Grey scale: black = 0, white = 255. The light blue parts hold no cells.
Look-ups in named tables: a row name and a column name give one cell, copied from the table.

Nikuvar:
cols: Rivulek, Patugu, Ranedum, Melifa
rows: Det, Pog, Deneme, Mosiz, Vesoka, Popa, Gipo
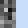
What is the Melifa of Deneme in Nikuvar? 70
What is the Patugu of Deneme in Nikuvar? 197
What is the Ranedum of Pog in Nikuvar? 81
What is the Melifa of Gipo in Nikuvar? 131
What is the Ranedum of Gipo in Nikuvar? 88
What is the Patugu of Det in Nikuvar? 138
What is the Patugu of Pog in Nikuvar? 115
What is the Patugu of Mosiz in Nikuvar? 76

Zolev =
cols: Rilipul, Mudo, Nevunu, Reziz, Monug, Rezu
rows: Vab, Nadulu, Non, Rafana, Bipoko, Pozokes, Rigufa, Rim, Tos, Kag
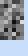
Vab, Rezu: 122
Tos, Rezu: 113
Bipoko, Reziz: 75
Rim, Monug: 128
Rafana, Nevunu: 139
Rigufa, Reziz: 84
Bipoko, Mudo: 121
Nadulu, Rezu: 130
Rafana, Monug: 77
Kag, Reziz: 66
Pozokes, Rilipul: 160

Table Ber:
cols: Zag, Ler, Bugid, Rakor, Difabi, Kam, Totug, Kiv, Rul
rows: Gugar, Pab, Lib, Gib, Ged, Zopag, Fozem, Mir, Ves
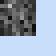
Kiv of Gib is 65
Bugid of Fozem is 46
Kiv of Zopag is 66
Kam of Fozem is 70
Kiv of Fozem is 105
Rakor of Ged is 107
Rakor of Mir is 123
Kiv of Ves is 92
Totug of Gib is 83
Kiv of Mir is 82
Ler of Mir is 67
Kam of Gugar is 68
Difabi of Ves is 127
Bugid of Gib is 79
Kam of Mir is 60
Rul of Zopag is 87
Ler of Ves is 62
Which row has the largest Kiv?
Fozem

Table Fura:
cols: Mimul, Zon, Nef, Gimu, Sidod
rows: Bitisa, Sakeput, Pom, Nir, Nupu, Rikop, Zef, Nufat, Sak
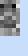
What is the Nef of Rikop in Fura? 114
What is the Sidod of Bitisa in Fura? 187
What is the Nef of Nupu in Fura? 89
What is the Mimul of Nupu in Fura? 182
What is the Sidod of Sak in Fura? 136
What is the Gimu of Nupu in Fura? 174
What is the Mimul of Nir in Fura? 99
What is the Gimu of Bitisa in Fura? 132
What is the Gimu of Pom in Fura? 85

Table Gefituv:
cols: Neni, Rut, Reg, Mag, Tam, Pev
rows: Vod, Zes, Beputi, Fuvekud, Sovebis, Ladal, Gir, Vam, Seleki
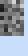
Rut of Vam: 43
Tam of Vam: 90
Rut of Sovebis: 117
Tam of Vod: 78
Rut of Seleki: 94
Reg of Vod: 150

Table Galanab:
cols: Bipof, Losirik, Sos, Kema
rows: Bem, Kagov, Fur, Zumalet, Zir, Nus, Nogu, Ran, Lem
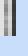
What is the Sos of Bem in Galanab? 210
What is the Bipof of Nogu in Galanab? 225
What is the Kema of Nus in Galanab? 58
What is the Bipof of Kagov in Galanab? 225
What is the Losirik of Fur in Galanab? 134
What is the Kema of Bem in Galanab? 61
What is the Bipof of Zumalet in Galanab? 225
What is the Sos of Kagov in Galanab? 204
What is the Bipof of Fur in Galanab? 226
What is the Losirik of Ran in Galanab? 144
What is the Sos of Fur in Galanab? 202
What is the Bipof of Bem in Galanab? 225
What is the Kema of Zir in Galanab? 62
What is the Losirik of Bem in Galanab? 160
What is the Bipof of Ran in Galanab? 225
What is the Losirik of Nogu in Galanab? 166
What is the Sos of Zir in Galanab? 214
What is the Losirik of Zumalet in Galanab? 151
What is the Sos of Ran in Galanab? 205
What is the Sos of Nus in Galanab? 209

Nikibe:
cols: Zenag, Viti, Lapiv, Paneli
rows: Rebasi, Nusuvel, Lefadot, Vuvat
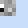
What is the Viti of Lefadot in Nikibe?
162
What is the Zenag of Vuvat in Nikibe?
168
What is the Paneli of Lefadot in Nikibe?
139
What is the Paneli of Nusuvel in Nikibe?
169
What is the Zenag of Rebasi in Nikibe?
179
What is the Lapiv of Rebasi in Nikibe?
141
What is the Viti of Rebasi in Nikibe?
157
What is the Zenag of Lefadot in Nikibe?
18
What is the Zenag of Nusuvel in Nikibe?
254

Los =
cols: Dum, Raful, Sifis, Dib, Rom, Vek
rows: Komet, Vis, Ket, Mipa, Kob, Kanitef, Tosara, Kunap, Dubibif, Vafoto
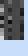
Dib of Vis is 70
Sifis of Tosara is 82
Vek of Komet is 88
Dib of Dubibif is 70
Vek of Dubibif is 56
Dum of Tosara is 44
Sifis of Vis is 77
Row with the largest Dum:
Vafoto

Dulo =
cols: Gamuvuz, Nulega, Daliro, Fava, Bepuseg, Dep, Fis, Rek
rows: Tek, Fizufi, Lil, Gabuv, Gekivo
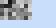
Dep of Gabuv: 138
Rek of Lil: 216
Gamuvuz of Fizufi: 57
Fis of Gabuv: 128
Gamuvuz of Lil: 112
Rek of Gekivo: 198
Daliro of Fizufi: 41
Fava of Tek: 86
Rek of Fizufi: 206
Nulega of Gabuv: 171
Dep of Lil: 109
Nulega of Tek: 192
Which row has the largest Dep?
Fizufi

